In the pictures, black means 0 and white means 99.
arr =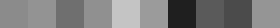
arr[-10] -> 54
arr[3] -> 56
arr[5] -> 60
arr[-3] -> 35

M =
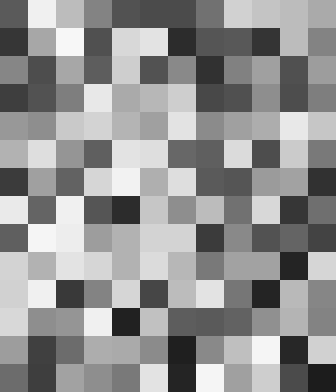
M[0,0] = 35
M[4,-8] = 70
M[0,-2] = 73
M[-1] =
[42, 24, 63, 55, 47, 88, 14, 95, 62, 80, 29, 11]
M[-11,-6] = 80
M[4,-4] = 62
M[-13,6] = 17
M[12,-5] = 53
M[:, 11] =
[66, 51, 61, 49, 77, 47, 19, 43, 26, 83, 52, 51, 81, 11]
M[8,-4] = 53
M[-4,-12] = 81
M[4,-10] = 78
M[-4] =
[81, 93, 22, 51, 83, 27, 73, 88, 46, 14, 72, 52]
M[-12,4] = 80
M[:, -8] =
[32, 84, 80, 66, 70, 88, 94, 17, 69, 69, 83, 13, 66, 47]
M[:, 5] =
[29, 88, 32, 71, 62, 86, 68, 77, 82, 85, 27, 75, 54, 88]
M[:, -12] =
[35, 21, 52, 24, 59, 69, 23, 91, 37, 82, 81, 84, 61, 42]
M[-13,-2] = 73
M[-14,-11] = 93
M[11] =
[84, 55, 58, 93, 13, 75, 36, 35, 38, 56, 70, 51]
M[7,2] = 93
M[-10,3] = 82
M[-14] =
[35, 93, 73, 51, 32, 29, 29, 44, 81, 76, 73, 66]
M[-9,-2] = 79

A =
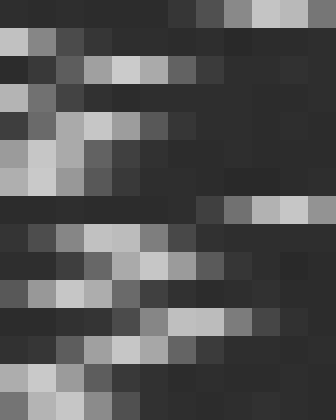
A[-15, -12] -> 18
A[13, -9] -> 36
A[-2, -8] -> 22
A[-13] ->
[17, 22, 36, 62, 79, 66, 38, 23, 18, 18, 19, 18]
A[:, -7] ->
[17, 18, 66, 18, 34, 19, 18, 17, 49, 77, 25, 52, 65, 19, 19]
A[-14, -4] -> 16
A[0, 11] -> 46
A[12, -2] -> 17
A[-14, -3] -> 17
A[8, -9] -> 75
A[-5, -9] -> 67
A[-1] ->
[45, 70, 77, 54, 31, 19, 18, 17, 18, 19, 18, 17]
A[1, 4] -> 18
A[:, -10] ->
[18, 29, 36, 26, 66, 66, 59, 18, 52, 24, 77, 19, 36, 60, 77]
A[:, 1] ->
[17, 52, 22, 44, 41, 77, 78, 17, 30, 18, 59, 17, 21, 78, 70]
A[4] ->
[24, 41, 66, 77, 61, 34, 21, 18, 18, 17, 18, 17]
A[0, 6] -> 21
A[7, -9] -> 17
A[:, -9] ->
[17, 21, 62, 19, 77, 38, 34, 17, 75, 40, 67, 20, 62, 36, 54]
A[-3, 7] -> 23
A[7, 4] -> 17
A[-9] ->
[68, 78, 59, 34, 22, 18, 18, 17, 16, 16, 17, 18]
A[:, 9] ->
[76, 17, 18, 17, 17, 17, 16, 69, 18, 18, 19, 27, 18, 17, 19]
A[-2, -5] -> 18
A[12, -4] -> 18
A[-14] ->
[75, 52, 29, 21, 18, 18, 17, 18, 16, 17, 17, 18]
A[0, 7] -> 31
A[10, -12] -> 34

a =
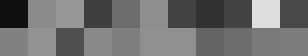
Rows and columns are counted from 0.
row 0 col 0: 6
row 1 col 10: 48
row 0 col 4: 42
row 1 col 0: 50
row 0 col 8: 26
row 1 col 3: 53
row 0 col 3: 24

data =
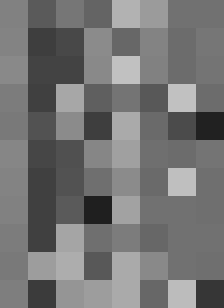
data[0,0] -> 50
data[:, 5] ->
[60, 51, 50, 34, 41, 43, 41, 44, 40, 53, 40]
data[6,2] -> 32
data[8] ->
[48, 25, 64, 43, 48, 40, 44, 44]
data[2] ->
[53, 26, 26, 53, 75, 50, 42, 45]
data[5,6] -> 42
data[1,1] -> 24
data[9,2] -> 67
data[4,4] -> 66
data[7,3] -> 12
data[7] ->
[50, 25, 35, 12, 63, 44, 44, 43]
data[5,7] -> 45
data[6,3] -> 43
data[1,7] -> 46
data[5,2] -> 31
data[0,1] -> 35
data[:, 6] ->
[44, 42, 42, 75, 29, 42, 74, 44, 44, 44, 73]
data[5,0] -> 52
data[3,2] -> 65
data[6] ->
[51, 25, 32, 43, 54, 41, 74, 43]
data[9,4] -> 66
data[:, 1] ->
[35, 24, 26, 25, 32, 27, 25, 25, 25, 61, 23]

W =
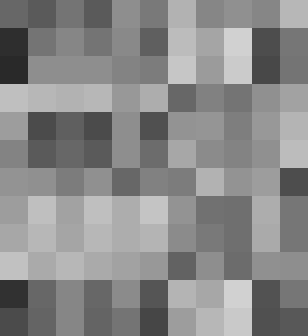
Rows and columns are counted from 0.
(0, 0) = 40
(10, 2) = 52
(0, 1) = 35
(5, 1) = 35
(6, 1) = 56
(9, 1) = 66
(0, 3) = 35
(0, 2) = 45
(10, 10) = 46
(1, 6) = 73
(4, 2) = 37
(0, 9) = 52
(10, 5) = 33
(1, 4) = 53
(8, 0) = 65
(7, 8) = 43
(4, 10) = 70
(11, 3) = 39
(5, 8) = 51
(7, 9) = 67
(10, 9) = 32
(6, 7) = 69
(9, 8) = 42
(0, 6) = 69
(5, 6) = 65
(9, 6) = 38
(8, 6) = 54
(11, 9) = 31
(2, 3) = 55
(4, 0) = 61
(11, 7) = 71
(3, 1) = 71
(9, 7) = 55
